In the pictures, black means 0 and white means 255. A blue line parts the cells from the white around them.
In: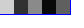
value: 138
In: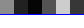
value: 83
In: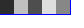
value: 78
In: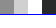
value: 208
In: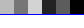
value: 35
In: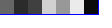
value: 152
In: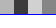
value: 59
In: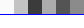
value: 172
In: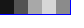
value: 168
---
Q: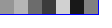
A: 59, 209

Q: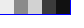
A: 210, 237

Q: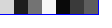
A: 246, 246

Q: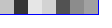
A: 211, 230

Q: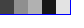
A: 177, 227

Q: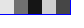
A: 21, 229

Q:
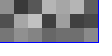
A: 64, 193

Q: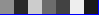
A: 108, 238

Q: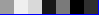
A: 24, 239

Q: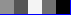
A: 244, 244
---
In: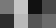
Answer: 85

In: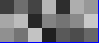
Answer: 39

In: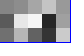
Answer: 246

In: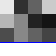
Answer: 34

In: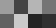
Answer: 36

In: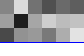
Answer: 166
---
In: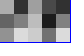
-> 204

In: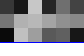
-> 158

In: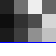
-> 144

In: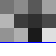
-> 26

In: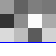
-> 91

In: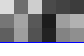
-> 82
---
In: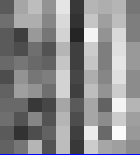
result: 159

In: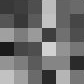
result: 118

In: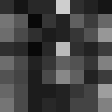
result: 60

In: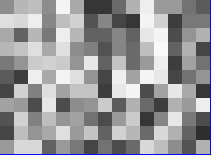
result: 76

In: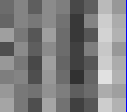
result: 178

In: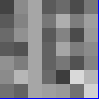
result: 131
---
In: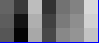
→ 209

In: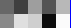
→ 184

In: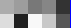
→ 51

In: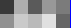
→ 123

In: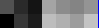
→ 148

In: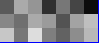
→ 191
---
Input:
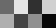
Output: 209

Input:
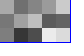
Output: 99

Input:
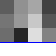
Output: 86

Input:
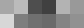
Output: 153

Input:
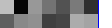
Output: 47

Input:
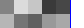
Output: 71

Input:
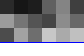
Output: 104

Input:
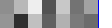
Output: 162

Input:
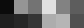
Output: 93

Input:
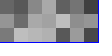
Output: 149
